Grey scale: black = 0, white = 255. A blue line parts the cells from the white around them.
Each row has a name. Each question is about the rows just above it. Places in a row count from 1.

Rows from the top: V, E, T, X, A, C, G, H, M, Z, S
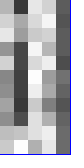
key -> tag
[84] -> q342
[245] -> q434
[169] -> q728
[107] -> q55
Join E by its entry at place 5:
q342
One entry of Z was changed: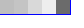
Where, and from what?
3, [224]
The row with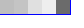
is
Z

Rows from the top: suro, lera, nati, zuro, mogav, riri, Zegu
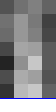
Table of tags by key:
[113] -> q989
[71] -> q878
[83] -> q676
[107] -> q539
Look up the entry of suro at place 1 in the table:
q676
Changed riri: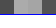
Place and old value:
3, [159]
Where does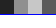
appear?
mogav

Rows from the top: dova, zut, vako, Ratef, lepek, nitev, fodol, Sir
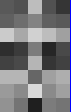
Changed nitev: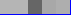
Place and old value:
4, [160]
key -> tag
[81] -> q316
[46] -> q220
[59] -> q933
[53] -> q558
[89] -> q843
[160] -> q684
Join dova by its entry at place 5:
q558
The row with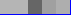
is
nitev
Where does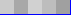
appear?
vako
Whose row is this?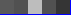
dova

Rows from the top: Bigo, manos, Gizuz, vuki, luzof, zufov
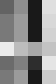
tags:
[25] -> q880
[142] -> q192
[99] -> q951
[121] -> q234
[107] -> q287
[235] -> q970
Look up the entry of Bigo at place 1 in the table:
q951
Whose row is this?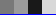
manos

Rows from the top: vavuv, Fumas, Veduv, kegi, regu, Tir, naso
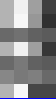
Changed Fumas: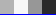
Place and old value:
4, [48]
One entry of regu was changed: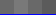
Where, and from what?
3, [97]
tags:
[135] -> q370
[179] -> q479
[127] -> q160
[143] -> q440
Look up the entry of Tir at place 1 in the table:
q370
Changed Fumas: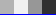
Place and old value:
2, [247]
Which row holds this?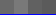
regu

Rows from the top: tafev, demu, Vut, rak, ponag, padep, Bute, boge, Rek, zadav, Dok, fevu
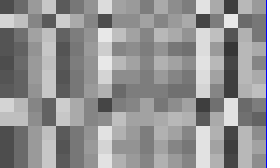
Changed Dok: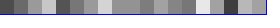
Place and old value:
15, [226]
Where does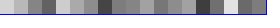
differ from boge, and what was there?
7, [133]

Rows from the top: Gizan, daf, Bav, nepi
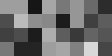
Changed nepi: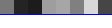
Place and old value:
3, [36]
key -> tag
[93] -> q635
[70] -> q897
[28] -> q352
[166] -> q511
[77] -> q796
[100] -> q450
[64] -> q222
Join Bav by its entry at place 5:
q635
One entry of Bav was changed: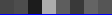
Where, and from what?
1, [64]
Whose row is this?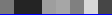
nepi
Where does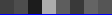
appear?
Bav

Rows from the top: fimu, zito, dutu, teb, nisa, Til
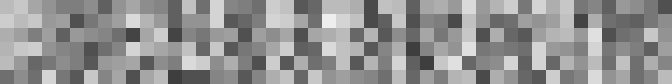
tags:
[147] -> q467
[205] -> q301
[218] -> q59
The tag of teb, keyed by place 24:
q59
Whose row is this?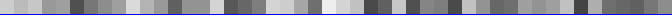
zito
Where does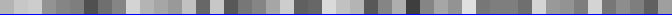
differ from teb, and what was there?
37, [119]
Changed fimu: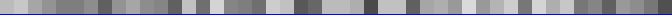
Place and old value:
29, [187]
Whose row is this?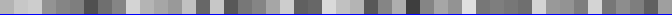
teb
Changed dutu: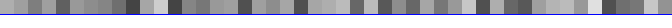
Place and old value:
27, [180]
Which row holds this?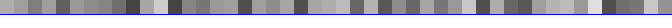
dutu

